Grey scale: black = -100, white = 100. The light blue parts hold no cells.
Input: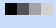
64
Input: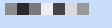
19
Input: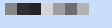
40
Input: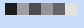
77
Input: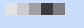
-2
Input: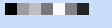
-71
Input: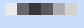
64
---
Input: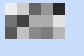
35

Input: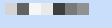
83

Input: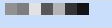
-31

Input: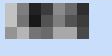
-35

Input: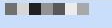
15

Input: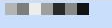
24

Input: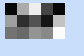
-36

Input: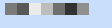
48
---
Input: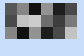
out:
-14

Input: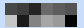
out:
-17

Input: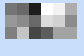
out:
72

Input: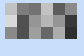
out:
43

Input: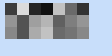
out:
-25

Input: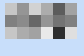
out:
17
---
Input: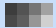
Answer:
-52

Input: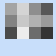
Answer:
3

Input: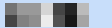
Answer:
-9

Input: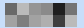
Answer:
-18

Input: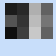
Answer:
-34

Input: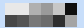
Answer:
82

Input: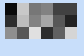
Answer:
-65

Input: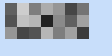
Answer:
-35

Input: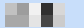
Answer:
51
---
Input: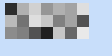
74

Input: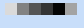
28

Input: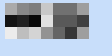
24

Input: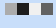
-23

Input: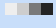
-72

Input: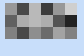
62

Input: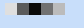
47
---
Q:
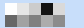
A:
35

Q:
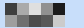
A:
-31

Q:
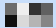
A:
41

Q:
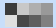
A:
-26

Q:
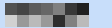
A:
0

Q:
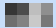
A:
58
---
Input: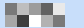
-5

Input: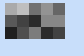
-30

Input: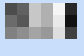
-16

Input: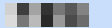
63

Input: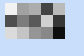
-38

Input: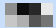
11
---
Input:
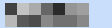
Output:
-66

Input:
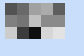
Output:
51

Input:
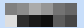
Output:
18

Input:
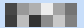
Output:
86

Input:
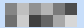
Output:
41

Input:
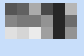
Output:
15

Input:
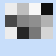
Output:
4
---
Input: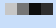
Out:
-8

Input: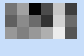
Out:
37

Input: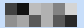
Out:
39

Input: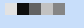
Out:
-23

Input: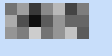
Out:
17

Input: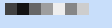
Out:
87
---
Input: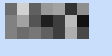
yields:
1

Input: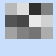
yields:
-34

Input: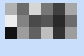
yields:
86

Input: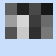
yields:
24

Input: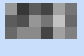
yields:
-28

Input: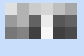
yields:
21

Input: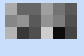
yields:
6

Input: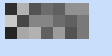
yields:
58
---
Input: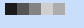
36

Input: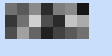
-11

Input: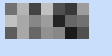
-37

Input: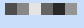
16

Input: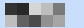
30

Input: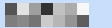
-26

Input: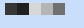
-12

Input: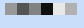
39
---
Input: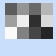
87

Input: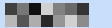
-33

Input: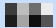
29

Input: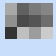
-42

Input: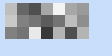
1

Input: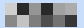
53

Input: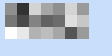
-43

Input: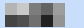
-38
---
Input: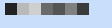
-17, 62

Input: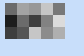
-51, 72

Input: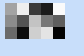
53, 96

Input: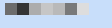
55, 73

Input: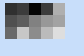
1, 74

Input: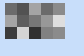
-7, 74

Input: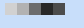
-15, 64
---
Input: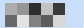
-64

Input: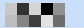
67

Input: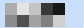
54

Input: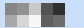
58

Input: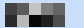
54

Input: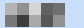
67
